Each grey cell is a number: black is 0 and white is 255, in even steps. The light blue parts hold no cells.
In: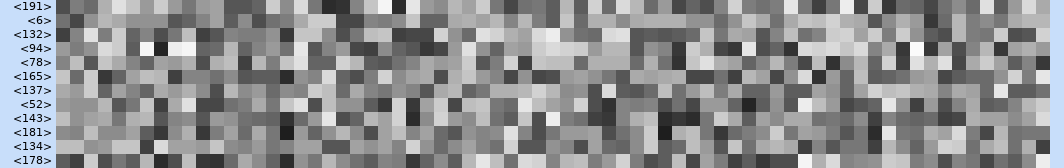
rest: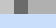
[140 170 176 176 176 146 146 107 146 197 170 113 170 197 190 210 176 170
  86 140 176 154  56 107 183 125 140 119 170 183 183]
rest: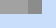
[162 218]
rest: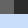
[146 119 183 140 113  93 132 125  56 100 140  93 183 230 190 113 218 210
 132 183 190 125 154 210 125  78  93 190  71 162 125  64  93  56  78  78
 245 176 218 132 140 146 204 197 125 140  78 132 119  71 113  93 140 237]
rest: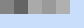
[140  78 183 140 154 107 140 132 204 190 107 170 132 119 146 132  86 170
 183 100 119 176 176 183 210 183 140 146  78 218  93  86 107 190 113 154
 190 125 170 100 100 154  93  93 162 146 100 162 210 190 197 176 170 132
 170 162 107 230  93  93 113]
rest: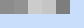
[140  78 132 119  71 113  93 140 237]
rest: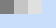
[100 100 210 183  93  86 113 132 170 154 162 204  86 125 210  64 197 190
 190 107 176 176 176 107 176 113  50 197 224 176 162 100 132 183 125  71
 190  50 140 183 100 210  64 224 176 224  71 170 204 162  93 132  56]

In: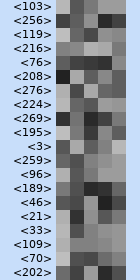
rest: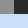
[66]
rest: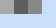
[94]
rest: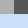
[121 156 156]

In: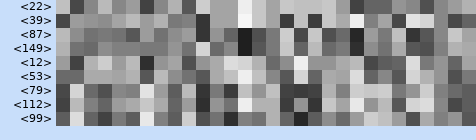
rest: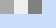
[164  72 226 212 135  72 100]
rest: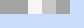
[ 60 192  60 199 170 238 128 164  72 226 212 135  72 100]
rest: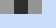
[114 238 178 178  60 148  53 199 164 232 148 186  87 212 220 135  72  93]

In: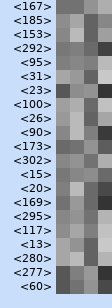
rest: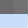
[147  93]
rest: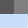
[153  52]
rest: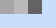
[180]
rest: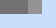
[174]

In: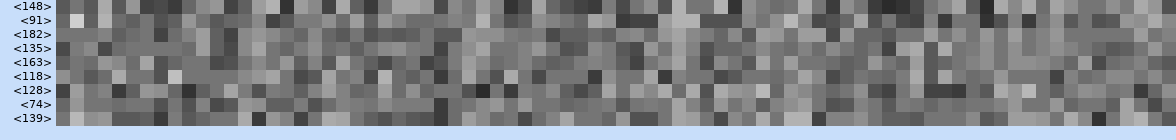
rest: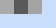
[123 109 117 150 117 117 117  67 130 109 117 137 137 117 137 109]
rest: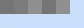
[117 130 143 130 117 103  89  96 117 150 117]
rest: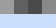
[164 117 103 123 143 109 117  96 117 137 143 123 117  67 123 143 164 117
 117 130 150 117  82  89 137 123  89  74 150 117 157 130  82 103 103 117
 137 117 109 130 109 137 117 103 117  67 157 170  89 170 117 123 143 117
 143 117 130 143 130 117 103  89  96 117 150 117]
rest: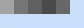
[117  67  82 123 157 137 109 117 130 109  96 103 123 130 123  96  67 117
 137 164 117  74 137 117  89 164 117 157 117 117 109  96 103 150 117 103
 157  89 103 117 130 143 117 143 143 137 123 103 157  74 109 117 130 103
  89]
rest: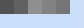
[103 164 150  59  67  67 157 178 178  82  82  82 137 117 143 184 137  74
  82 103 164  82 117  74  67 130  59 117 117  51  82 130  59 117 143  89
 117  82  89 150 143 170 137]

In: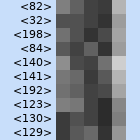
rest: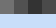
[164]
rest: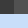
[ 66  44 127]
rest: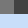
[ 44 134]
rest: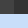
[156]
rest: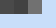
[206]

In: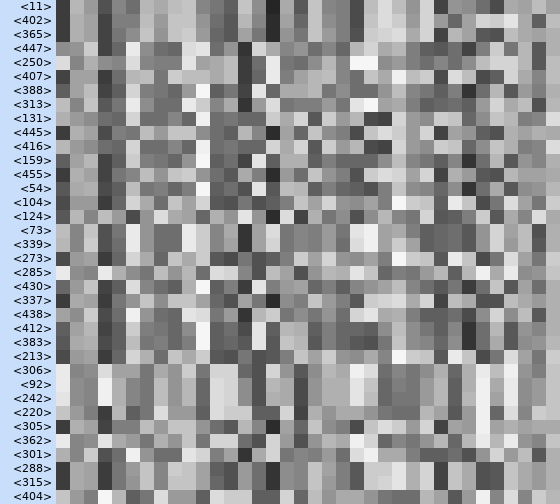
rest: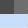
[240 148 110 103 228 220 118 154  52 183 204 118 141 118 148 110 212 228
 170 176 126  95  95 110  75 141 212 141 189  88 176]
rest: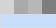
[ 95  88 110  67 126 204 118 183  88 176]
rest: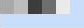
[118 110 141 183 133 246 246 141 154 126 110 133 110 141 189 212 212 183
  88 189]
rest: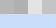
[103 126 118 154 183  95 183 240 170 234 141 148 196]
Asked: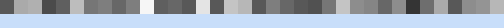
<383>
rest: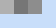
[ 81 141 183 133 118 212  88  95 126 204  88 170 133 220 170]

